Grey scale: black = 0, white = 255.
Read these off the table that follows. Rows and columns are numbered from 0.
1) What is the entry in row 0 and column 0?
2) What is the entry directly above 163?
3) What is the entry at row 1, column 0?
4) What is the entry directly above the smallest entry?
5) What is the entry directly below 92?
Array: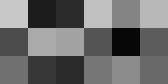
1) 199
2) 42
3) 76
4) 132
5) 105

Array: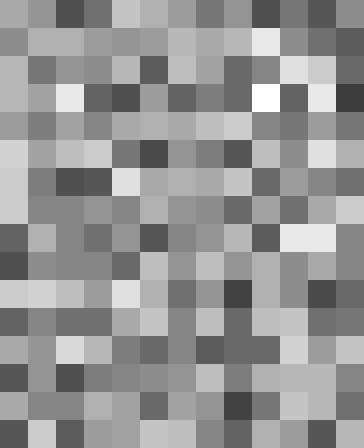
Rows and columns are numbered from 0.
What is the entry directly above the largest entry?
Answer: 133
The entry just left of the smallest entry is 232
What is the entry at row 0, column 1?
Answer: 148
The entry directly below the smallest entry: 119
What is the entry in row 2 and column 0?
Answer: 183
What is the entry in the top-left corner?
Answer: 169
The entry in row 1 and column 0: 141
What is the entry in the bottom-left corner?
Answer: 86
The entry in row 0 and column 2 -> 80
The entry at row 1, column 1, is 176
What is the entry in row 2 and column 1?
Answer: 119
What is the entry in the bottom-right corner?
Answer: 183
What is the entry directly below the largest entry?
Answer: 133
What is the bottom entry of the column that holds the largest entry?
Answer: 176
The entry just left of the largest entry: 105
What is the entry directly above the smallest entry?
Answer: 105
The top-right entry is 141
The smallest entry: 60

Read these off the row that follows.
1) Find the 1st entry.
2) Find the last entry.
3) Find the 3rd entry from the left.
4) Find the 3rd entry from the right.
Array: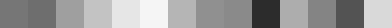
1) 118
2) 217
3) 159
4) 132

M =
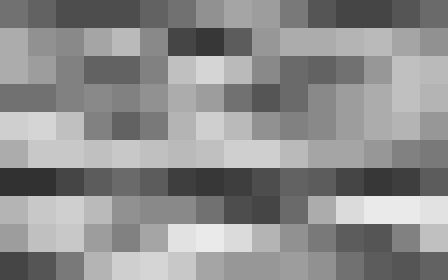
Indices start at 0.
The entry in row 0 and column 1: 98
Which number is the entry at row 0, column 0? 113
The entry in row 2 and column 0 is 172
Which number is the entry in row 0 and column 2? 77
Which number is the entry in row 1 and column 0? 172
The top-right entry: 106
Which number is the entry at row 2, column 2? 129
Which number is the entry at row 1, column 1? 145
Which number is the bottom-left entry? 69
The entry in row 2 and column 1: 157
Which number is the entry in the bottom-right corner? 98

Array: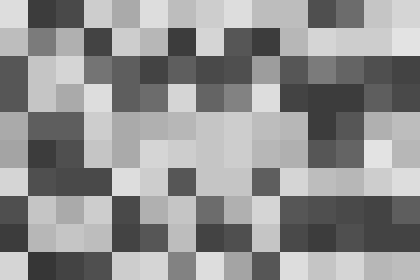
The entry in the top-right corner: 213
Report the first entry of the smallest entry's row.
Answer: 213
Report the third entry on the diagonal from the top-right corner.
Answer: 100
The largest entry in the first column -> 221
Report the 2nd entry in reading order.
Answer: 60
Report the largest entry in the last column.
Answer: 227
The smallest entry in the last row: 54
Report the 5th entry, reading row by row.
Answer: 170
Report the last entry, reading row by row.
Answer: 189
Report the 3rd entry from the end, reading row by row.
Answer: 213
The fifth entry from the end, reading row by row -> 221
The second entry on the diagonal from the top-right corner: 205
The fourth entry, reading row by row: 205
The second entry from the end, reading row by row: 183
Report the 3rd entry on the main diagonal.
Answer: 213
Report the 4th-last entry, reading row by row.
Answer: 197
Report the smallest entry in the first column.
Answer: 60
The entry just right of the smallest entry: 67

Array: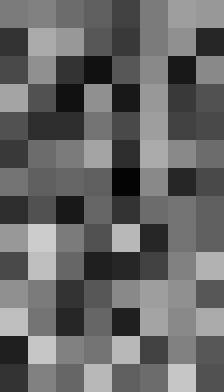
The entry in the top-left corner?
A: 123
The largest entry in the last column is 178
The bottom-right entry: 81
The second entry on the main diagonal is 170
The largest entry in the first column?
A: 190
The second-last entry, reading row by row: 198
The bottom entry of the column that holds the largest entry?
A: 129
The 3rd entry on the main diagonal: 51
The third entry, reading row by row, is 108
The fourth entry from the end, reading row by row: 95
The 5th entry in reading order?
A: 65
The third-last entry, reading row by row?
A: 108
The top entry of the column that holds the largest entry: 129
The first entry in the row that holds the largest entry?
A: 152
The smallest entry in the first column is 31
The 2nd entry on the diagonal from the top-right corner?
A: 144
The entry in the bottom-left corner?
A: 51
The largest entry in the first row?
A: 158
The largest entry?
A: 204
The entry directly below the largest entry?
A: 190
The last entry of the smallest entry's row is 73
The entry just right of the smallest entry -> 137
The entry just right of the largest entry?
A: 123
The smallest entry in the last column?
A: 38
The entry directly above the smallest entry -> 45
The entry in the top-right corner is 152
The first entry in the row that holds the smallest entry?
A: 115
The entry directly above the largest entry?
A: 81
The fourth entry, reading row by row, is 95

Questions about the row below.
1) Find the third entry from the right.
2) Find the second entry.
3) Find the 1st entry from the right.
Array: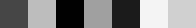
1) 27
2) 189
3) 208

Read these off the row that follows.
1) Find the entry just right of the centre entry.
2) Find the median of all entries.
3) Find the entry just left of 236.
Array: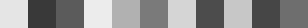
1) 213
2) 122
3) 91

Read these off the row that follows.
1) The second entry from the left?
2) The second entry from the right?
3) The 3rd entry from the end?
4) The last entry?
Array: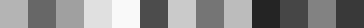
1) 103
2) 130
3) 70
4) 57
